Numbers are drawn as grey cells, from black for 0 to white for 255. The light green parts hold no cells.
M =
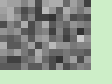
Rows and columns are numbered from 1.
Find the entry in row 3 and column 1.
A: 148
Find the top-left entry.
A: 173
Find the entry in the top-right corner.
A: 64
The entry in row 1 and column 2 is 160
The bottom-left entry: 90
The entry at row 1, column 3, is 160
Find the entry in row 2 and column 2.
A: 173
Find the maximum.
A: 201
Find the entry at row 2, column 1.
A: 160
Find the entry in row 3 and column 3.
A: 148
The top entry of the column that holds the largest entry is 132
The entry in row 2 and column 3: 120
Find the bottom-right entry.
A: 120
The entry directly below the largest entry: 132

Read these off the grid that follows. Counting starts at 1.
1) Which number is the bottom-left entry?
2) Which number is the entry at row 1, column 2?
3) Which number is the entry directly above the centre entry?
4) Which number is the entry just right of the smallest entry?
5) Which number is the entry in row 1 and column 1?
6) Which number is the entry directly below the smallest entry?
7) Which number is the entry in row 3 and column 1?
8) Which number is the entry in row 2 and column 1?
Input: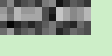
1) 107
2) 136
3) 78
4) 37
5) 92
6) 151
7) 166
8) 151

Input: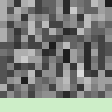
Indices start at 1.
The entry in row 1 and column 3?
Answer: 54
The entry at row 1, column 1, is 174
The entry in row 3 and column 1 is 174
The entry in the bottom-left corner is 83
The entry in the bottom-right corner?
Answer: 143
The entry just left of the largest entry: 99
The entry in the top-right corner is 29
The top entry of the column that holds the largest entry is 115
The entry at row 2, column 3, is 174
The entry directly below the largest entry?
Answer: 159
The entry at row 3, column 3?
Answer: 159
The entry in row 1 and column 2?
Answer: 143
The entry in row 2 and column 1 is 174

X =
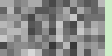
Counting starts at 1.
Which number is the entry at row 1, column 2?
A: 170
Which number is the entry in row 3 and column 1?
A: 141
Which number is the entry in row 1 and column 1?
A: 170
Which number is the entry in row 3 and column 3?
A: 155
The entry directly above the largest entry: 127
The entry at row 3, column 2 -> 155
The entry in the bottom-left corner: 141
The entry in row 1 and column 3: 127
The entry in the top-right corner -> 184
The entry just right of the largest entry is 184
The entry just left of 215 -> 184
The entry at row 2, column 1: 100
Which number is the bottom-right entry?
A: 170
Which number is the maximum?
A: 215
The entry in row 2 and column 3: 100

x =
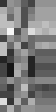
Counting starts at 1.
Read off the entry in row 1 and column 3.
135
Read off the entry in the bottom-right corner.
135
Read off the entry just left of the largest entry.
174
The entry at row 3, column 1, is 190
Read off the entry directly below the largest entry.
147
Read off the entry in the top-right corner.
147
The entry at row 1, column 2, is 147
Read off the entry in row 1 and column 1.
52
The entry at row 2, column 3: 162
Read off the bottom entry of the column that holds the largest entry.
174
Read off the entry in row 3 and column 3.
162
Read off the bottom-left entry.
107
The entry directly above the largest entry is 190

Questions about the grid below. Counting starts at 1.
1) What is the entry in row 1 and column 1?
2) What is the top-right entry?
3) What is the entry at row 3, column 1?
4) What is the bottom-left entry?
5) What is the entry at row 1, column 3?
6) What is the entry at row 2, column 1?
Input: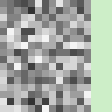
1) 131
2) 157
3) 215
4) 215
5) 90
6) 157
